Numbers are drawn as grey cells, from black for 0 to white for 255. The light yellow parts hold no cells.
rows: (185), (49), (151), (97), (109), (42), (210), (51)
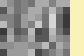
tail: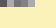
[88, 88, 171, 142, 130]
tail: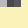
[186, 116, 73]
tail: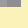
[186, 104, 171, 142]
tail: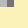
[73]
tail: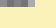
[171, 130, 171, 171]
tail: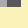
[171, 142, 130]
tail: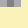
[171]

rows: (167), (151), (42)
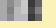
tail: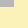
[58, 99]
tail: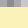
[58, 99]
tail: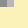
[184, 58, 99]
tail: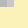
[73, 129]
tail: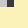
[99]
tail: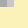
[58, 99]

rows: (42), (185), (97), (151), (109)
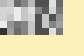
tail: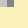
[159]
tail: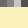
[80, 224, 119]
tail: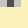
[133, 159]
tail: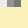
[133, 198, 80, 198, 133, 159]
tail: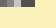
[224, 119]
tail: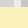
[224, 133, 93, 212, 119]
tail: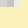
[198, 212, 80, 198, 80, 147]

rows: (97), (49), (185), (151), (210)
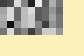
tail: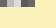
[148, 104]
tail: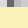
[90, 104, 163, 118]
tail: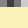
[204, 148]
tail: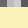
[104, 163, 118]
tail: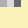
[188, 204, 90, 104, 163, 118]
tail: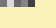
[118, 204, 204, 148]

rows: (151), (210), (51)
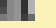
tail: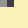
[105]
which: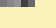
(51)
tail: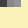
[49, 177]
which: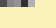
(210)
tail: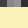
[177]
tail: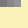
[63, 105]

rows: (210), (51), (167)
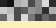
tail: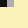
[187, 75, 134, 216, 46]
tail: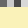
[119, 62, 103, 75]

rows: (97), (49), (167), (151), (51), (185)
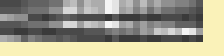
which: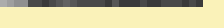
(167)
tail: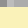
[244, 228, 172, 188, 144, 188, 144, 172, 144, 144, 129, 129, 113, 86]

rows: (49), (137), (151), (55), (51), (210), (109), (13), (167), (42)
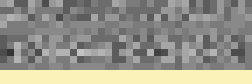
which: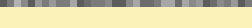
(167)
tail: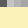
[179, 166, 92, 152, 166, 92, 92, 179, 65, 77, 152, 137, 166, 179, 108, 152, 179, 123, 152, 77, 77, 123]

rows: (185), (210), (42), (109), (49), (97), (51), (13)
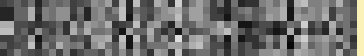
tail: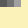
[144, 174, 21, 160, 144, 144, 128, 174, 64, 144, 114, 89]
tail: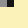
[21, 50, 76, 76, 37, 64, 114, 101, 206, 64, 101, 50, 174, 101, 114, 64]
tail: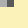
[50, 89, 21, 128, 76, 89, 101, 144, 160, 190, 128, 89, 50, 89, 76, 50, 21, 37, 174, 37, 128, 50, 76, 37, 160, 37, 114, 101]

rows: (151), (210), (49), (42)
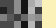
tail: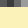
[141]
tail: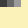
[141]
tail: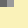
[141]
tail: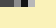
[60]

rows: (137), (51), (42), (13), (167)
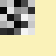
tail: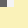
[228]
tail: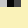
[199]
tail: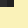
[100, 244, 228]
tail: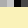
[199]
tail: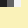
[228]
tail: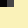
[199]

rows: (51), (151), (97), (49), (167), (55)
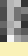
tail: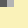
[193, 50]
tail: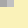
[50]
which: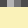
(97)

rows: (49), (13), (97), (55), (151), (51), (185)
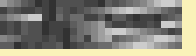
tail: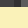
[80, 93, 108, 120, 135, 159, 189, 204, 204, 173]
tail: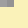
[120, 108]
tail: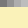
[204, 189, 173, 147, 135, 108, 93, 80]
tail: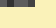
[50, 66, 66, 50, 80, 93, 108]
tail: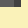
[50, 66, 66, 50, 80, 93, 108]
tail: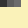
[66, 135, 159, 173, 93, 108, 120, 135, 159, 173, 204, 204, 189, 159]
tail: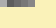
[159, 173, 204, 204, 189, 159]

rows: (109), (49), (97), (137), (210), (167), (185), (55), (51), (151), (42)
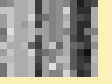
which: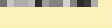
(42)
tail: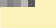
[45, 45, 172]
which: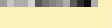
(55)
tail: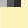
[45, 172]

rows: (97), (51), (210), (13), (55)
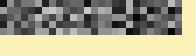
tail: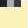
[74, 45, 88, 103, 174, 103]
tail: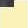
[33, 187, 200, 174, 103, 74, 88, 200, 130, 174, 161, 33, 33, 174, 74, 161, 17, 58, 130, 17, 58]
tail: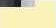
[174, 103, 74, 88, 200, 130, 174, 161, 33, 33, 174, 74, 161, 17, 58, 130, 17, 58]
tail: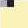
[74, 88, 103, 88, 187, 118]

